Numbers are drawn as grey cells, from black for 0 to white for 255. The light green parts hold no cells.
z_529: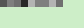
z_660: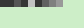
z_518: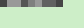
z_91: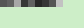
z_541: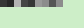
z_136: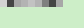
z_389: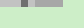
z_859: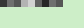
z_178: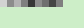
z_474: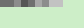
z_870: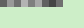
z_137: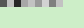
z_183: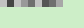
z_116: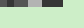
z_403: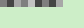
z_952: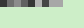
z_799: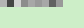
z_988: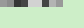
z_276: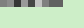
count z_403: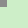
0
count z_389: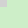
0
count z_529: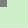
3
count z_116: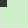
4
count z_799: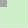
2
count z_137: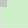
3
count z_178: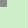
2

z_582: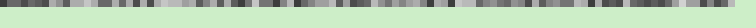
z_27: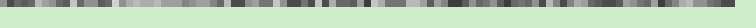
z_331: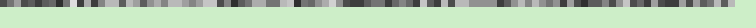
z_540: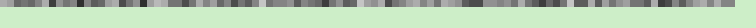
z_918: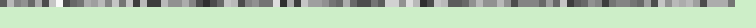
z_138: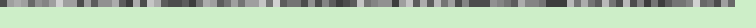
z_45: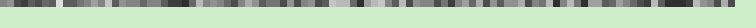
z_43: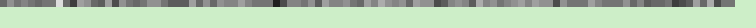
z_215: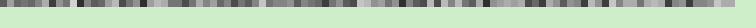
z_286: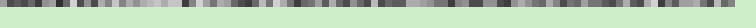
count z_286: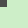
15
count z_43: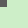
9
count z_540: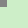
17

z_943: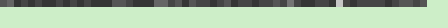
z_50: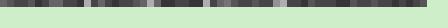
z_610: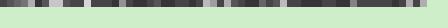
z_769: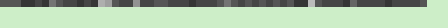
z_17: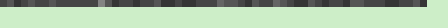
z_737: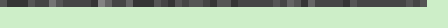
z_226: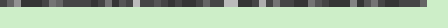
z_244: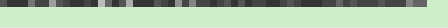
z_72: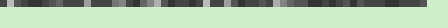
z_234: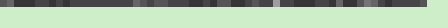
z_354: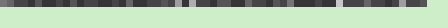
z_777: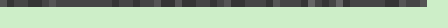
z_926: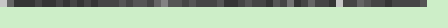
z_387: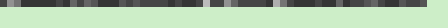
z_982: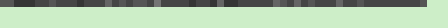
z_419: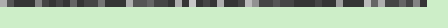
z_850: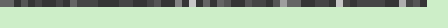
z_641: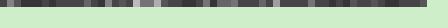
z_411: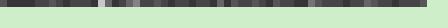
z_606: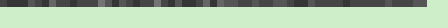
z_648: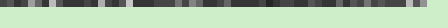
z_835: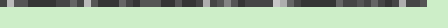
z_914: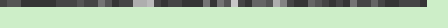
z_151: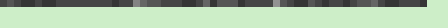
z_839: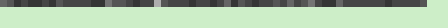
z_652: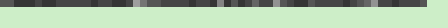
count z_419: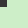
24
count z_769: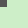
15
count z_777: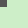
8
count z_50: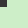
12

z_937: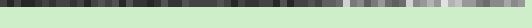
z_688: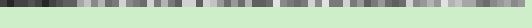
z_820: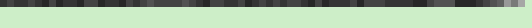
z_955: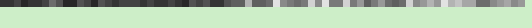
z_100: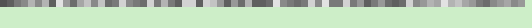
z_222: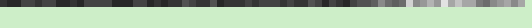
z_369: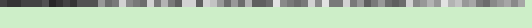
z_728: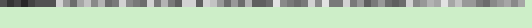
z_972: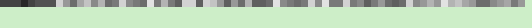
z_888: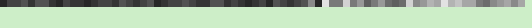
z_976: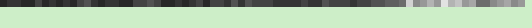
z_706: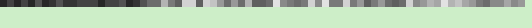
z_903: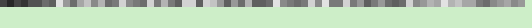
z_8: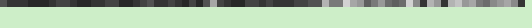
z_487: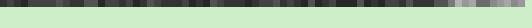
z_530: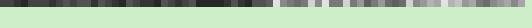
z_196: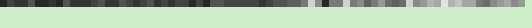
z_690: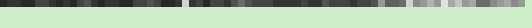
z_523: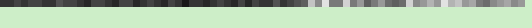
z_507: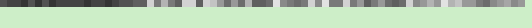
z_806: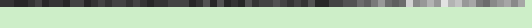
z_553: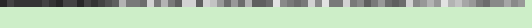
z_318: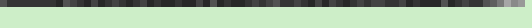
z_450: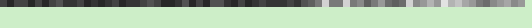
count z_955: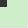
11
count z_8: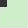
19
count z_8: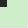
11
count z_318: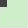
15

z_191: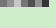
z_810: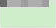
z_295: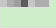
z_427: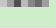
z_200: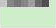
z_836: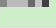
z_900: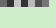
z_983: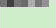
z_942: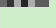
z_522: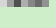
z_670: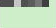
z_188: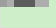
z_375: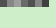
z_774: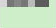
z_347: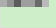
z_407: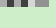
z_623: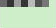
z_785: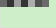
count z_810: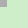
4
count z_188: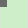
0
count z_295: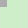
3

